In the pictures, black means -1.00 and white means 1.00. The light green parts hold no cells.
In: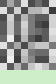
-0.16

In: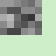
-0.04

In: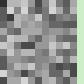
-0.06

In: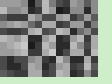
0.09

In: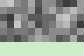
-0.53
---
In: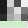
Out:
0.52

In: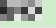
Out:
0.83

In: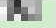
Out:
0.83

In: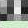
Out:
0.27

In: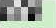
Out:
-0.04

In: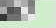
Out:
-0.13

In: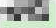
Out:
-0.58

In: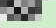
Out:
-0.10
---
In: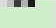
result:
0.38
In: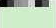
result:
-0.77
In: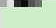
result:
-0.36
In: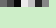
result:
-0.72
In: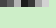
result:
0.30
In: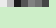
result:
-0.11
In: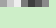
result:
-0.30
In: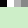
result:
0.41
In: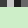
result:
-0.75
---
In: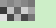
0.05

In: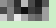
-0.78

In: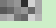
0.65

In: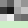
0.43

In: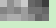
-0.29

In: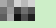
0.44

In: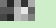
-0.59

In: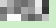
0.84

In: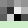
0.29

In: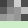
0.61
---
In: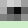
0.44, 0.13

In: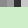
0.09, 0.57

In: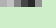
0.39, 0.15

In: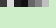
-0.54, 0.50

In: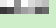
0.84, -0.18

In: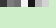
-0.58, 0.65

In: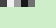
-0.47, -0.11
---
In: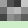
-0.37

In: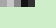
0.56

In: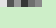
-0.34

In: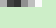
-0.47

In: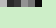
-0.67

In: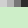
0.41

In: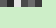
-0.67

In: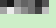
-0.81

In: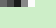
-0.43
